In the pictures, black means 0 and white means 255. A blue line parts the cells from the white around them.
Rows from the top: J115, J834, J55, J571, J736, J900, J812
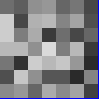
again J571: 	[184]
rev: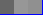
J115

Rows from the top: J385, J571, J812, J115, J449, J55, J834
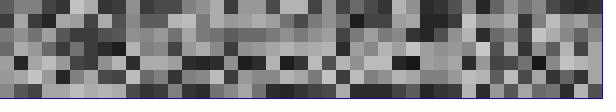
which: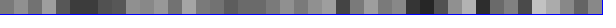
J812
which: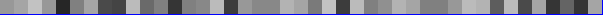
J55
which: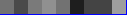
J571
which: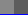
J571
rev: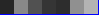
J385
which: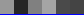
J55
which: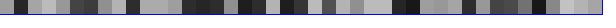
J449

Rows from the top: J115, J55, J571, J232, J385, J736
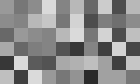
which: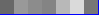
J571
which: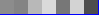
J571
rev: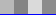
J115
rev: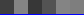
J232
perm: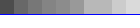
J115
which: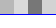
J571
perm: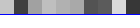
J385

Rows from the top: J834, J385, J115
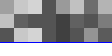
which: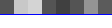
J115
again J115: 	[84]
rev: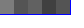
J385
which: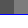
J385
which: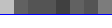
J385

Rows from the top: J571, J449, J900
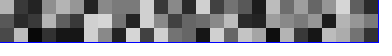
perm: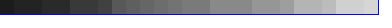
J449
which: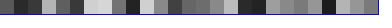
J449
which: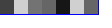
J900
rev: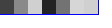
J449
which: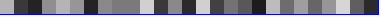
J571
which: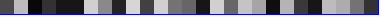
J900

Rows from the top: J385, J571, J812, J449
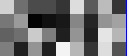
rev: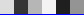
J449
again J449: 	[31]
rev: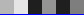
J812
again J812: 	[31]

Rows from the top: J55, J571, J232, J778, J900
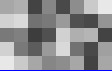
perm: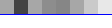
J900
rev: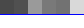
J571
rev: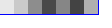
J55
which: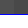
J571
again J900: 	[167]
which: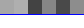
J55
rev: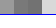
J571

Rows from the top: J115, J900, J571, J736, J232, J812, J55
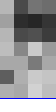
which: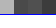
J571
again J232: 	[168]

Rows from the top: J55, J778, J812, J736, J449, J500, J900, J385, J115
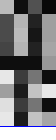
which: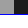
J900
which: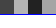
J736
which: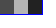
J778
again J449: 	[14]
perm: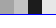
J115
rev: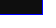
J449

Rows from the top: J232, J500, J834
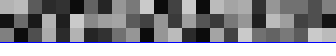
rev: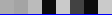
J232
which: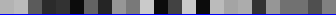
J232
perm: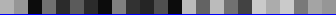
J834
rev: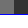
J834
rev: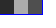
J834
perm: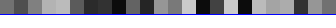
J232

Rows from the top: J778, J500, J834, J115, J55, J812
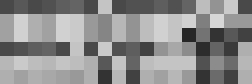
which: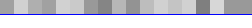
J500
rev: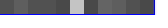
J778

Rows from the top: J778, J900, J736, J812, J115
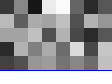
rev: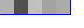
J900
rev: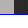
J812

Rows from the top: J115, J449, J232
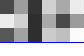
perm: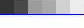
J115
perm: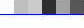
J232
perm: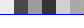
J115

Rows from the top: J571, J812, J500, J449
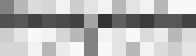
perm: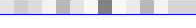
J449
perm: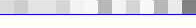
J449
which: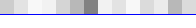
J500

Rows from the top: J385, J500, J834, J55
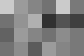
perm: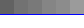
J834
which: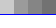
J385
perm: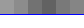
J834
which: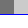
J385
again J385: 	[203]
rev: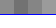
J834
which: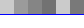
J385

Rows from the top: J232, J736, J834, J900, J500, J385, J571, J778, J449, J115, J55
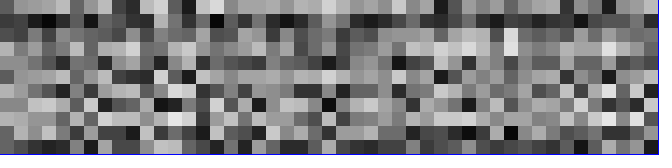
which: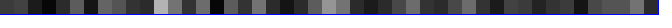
J736
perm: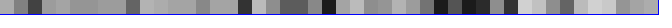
J385
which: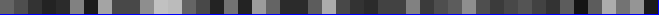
J55
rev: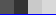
J571
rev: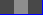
J834

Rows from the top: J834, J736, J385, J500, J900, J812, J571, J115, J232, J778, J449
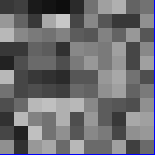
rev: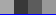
J232
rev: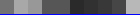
J812
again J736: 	[56]
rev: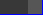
J736

